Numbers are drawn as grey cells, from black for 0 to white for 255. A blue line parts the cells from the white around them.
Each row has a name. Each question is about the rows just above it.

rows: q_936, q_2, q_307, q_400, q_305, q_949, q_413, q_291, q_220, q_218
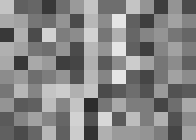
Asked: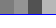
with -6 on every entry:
[119 142  76 177]
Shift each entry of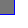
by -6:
[112]
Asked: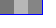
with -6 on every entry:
[112 177 127]
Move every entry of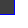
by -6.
[56]
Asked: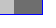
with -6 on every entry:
[190 104 104]

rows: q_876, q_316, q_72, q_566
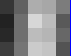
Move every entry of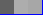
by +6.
[103 179 173]
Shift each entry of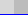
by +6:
[221 194]
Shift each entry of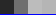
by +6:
[ 46 117 194 187]
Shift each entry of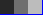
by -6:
[ 34 105 182]

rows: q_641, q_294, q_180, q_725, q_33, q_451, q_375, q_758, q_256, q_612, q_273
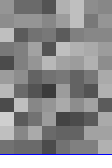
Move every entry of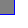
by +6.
[134]
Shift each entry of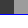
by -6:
[ 53 150]
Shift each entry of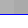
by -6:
[171 164]
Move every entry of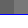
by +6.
[105 126]

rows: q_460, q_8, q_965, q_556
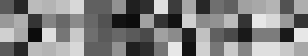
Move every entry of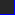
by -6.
[33]
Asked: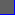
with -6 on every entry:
[90]
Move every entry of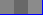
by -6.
[126  98 133]

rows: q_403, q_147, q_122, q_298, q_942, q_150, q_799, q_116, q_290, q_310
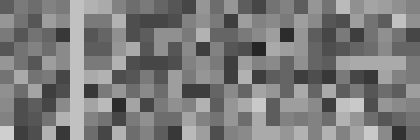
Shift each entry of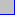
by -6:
[187]
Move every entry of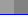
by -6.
[152 124]

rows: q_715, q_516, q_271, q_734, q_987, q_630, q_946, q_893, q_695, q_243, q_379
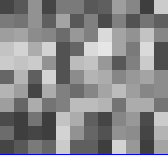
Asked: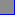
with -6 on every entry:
[134]
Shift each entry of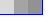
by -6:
[212 158 140]
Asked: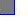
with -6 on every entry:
[116]
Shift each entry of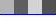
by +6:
[186 101 217  88]
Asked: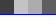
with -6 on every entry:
[ 56 189 166  89]

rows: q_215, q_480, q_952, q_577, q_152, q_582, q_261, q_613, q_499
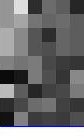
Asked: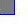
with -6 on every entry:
[117]
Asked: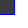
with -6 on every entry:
[53]
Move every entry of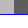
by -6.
[180  87]
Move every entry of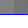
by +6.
[135 122]
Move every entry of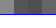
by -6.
[131  79  73  95]
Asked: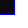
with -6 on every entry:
[5]

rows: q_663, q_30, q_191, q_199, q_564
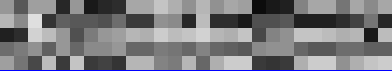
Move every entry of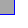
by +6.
[173]
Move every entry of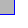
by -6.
[176]
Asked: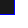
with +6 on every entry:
[31]
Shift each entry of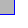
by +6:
[188]
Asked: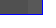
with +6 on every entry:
[86 86 94]
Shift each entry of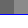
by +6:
[109 144]
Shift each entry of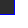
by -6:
[39]

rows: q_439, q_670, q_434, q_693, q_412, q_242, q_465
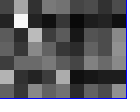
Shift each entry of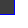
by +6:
[67]
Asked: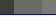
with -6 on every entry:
[ 55 100 100 115]
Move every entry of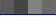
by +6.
[ 97  75 135 112]
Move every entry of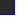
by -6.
[37]

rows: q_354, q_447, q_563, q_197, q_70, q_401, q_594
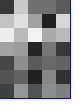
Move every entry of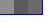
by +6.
[148  97 111]
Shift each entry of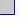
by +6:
[208]

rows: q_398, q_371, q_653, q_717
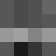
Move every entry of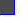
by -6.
[69]
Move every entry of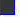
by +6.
[59]
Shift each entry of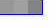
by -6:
[146 154 125]
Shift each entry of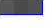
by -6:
[81 69 75]
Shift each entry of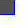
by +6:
[87]
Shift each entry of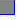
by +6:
[137]

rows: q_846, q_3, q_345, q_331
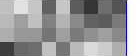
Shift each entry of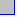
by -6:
[186]
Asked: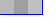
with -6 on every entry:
[179 153 186]
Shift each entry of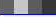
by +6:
[104 204  98  60]
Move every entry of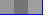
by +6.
[157 123 165]
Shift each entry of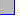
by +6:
[191]

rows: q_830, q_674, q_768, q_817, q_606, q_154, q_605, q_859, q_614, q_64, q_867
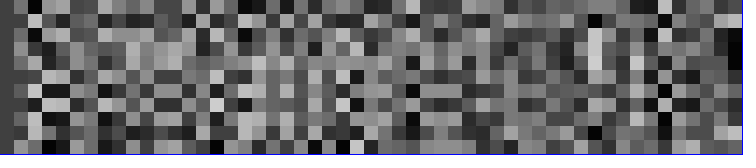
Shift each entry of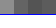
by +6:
[148 106  90  98]
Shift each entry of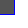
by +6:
[90]
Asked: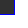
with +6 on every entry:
[55]
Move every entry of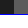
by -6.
[24 86]

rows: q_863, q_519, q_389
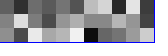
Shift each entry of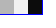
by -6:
[176 235   6]
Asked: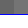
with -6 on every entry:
[ 96 110]

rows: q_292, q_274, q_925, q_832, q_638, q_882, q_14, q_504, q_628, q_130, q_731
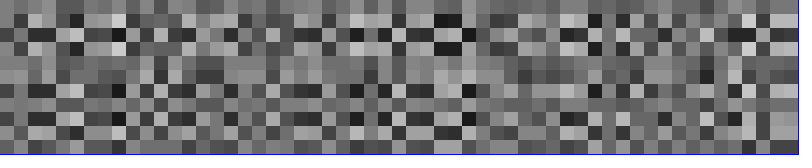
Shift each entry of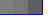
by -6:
[120 113  90]
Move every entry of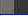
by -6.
[105  47]
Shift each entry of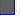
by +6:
[102]
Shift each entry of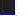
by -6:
[25]
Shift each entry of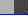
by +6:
[182  74]
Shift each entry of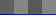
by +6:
[102 139  94 139]
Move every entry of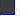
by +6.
[66]

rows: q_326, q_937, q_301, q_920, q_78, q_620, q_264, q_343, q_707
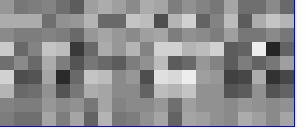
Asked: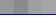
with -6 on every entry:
[145 132 153 159]
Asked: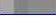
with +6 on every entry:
[171 137 144 144]
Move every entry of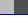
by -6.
[182  72]
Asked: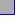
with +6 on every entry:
[178]
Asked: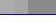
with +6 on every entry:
[178 171 144 144]

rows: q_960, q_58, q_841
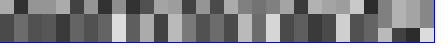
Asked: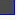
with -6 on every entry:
[68]
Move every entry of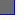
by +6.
[114]

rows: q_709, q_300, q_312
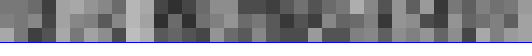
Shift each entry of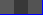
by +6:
[95 62 89]
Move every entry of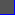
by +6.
[89]
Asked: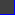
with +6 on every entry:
[69]
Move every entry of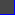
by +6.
[76]
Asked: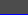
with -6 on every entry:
[70 70]
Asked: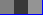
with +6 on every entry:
[134  62 154]

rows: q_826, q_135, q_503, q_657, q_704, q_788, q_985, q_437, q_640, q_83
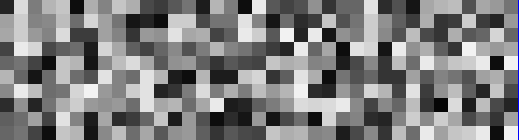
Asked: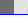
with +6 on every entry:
[115 232]
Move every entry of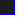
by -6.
[22]
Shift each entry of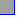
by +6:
[167]
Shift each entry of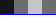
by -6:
[ 15 103 191 103]
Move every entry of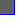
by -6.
[89]

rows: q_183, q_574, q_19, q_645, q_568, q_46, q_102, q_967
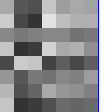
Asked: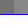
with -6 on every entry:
[108 129]
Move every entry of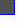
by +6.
[86]
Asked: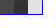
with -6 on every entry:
[ 66  45 219]

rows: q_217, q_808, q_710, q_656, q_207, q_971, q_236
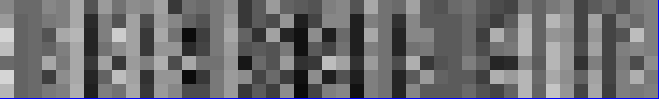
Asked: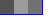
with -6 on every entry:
[ 77 149 108]
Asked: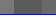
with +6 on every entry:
[127  97  97 112]
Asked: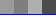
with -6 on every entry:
[149 121 169  70]
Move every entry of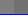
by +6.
[133 120]

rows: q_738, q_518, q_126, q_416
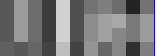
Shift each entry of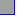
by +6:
[167]
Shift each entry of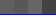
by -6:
[90 82 96 61]
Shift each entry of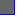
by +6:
[108]

